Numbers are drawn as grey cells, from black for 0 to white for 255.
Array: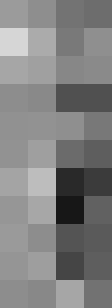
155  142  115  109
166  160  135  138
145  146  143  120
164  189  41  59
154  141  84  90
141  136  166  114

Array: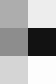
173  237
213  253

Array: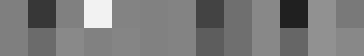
127  55  128  242  131  129  131  67  111  136  32  145  121

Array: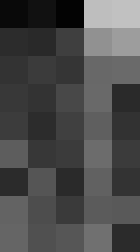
9  17  3  190  193
51  59  53  104  106
60  44  64  95  50
43  85  42  97  51
101  80  86  112  43

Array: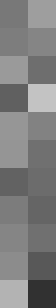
120  158
154  110
150  130
98  108
133  112
179  49

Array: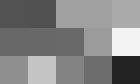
83  81  160  160  171
143  197  132  108  35

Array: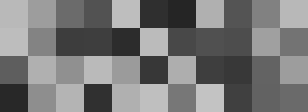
185  157  107  82  190  47  37  176  84  129  184
94  176  144  186  155  55  174  62  56  99  157

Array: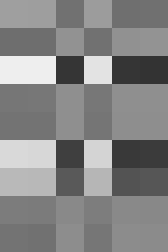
159  158  113  156  111  112
238  238  53  227  53  51
115  115  143  117  142  142
185  184  89  182  83  86
115  113  141  118  140  139
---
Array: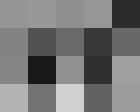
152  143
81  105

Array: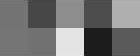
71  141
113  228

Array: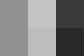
195  58
189  40

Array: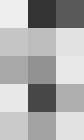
51  89
189  226

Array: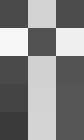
210  76
81  239

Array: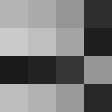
170  149
191  164
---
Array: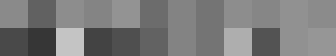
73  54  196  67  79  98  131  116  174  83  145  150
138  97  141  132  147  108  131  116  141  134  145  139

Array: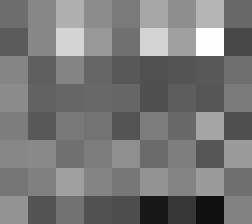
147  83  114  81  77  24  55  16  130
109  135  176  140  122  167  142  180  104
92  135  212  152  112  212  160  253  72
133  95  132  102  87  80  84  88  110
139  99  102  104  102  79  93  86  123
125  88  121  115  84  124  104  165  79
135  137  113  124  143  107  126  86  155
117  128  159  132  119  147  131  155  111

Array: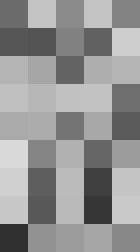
48  146  155  166  135
107  195  139  195  130
86  84  129  97  205
180  166  99  174  180
192  183  193  194  110
170  172  116  168  90
217  133  177  102  155
208  94  187  64  196
199  88  185  54  201

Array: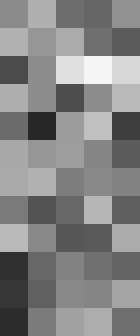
44  123  161  173  110
139  176  109  102  145
177  150  171  111  91
75  140  224  245  215
174  141  77  140  185
107  39  156  192  62
168  150  157  133  91
170  177  125  137  130
122  83  103  182  94
185  136  86  90  171
48  103  130  112  100
54  96  137  133  165

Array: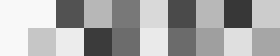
248  198  236  59  108  234  107  159  223  166
248  248  82  183  120  217  74  184  55  204

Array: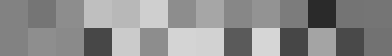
130  142  138  71  203  141  212  210  90  214  70  164  73  114
130  117  141  191  184  207  141  166  135  147  124  42  116  117
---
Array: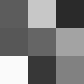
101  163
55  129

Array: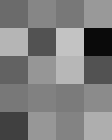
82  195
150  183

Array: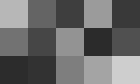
70  147
50  126

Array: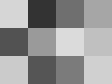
154  219
85  123

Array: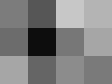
13  119
101  140

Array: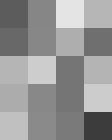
135  174
205  117
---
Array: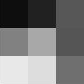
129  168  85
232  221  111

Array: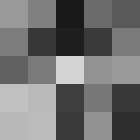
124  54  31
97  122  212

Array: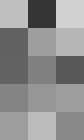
97  158  183
99  128  88

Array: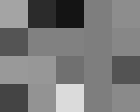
84  129  129
153  151  112

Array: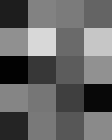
144  216  106
2  55  92

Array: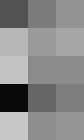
183  154  166
195  139  141
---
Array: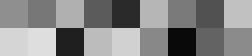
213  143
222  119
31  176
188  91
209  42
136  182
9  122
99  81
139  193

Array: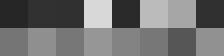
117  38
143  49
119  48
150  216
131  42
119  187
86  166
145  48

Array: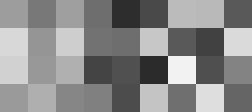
154  209  216  157
175  152  149  120
134  176  206  159
128  68  114  110
76  80  110  45
196  43  199  73
111  242  89  187
222  79  65  185
101  131  218  89

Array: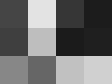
135  63  69
102  190  227
193  27  54
208  31  28

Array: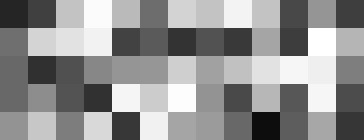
147  104  104  111  37
199  141  48  212  64
125  83  80  226  195
217  49  135  242  251
55  245  149  66  186
241  204  150  90  109
165  253  207  51  211
155  147  161  82  195
104  73  193  57  243
13  183  226  165  195
93  87  246  61  72
167  246  239  255  149
54  76  126  181  62

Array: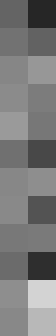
136  142  107  120  137  135  112  154  139  134  114  100
184  211  46  122  83  142  72  119  124  151  98  38

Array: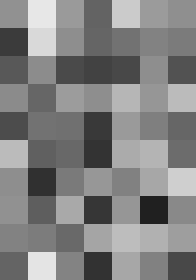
100  130  145  142  187  76  139  88  59  145
228  124  94  48  96  114  102  140  217  231
131  105  169  122  104  112  156  74  142  154
50  165  54  151  51  57  142  66  101  99
167  189  150  129  171  154  182  72  114  203
129  177  32  167  180  127  150  142  130  155
72  158  137  207  108  102  187  82  123  143
